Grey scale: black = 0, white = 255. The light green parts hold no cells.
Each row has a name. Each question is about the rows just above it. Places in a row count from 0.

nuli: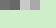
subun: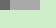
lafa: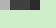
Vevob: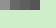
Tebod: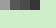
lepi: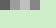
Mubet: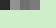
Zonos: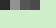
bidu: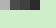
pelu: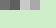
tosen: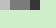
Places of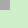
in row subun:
1 2 3
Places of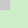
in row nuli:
2

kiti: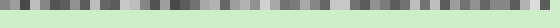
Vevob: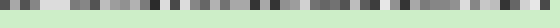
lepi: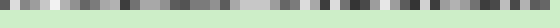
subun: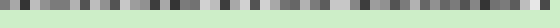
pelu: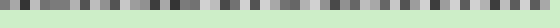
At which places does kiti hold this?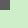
6 8 11 18 36 39 44 51 54
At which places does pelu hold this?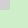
20 24 26 31 42 45 47 52
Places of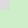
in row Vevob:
4 5 6 16 18 46
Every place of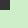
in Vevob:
25 27 40 50
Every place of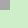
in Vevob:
1 23 24 26 41
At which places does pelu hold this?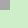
1 16 27 37 54

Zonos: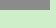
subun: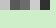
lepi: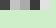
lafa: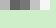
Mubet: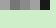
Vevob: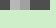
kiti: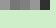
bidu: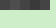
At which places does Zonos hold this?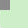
0 1 2 3 4
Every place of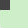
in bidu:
0 2 4

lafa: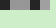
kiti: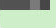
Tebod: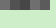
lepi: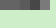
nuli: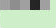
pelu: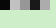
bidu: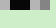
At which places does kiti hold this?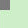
3
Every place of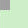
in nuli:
0 2 4

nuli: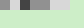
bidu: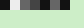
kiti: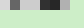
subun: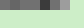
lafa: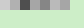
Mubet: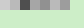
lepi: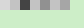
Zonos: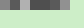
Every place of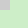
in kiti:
2 3
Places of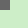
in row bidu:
2 5
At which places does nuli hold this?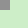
0 3 4
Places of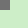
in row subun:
0 2 3 5

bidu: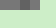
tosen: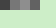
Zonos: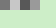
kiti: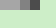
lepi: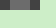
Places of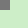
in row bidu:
0 1 3
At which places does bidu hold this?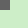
2
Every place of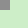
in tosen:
2
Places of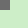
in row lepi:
1 2
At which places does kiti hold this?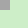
0 1
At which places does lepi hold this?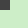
0 3
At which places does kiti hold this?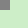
2

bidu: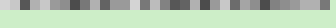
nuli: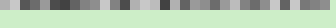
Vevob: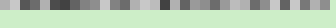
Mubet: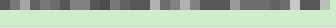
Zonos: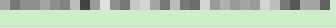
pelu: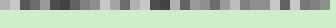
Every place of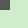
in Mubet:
0 6 9 13 14 20 21 22 30 31
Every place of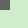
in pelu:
7 18 28
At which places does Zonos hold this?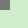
1 12 16 18 28
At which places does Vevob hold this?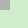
0 4 13 17 24 31

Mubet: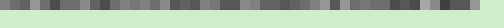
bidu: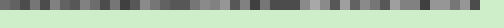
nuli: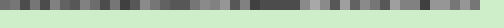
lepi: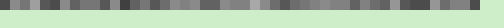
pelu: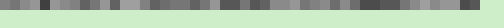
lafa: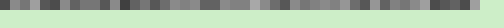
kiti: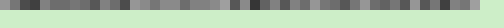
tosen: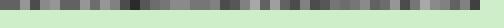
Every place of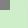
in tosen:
11 21 24 30 44 46
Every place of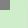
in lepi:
18 23 24 31 33 34 36 45 46

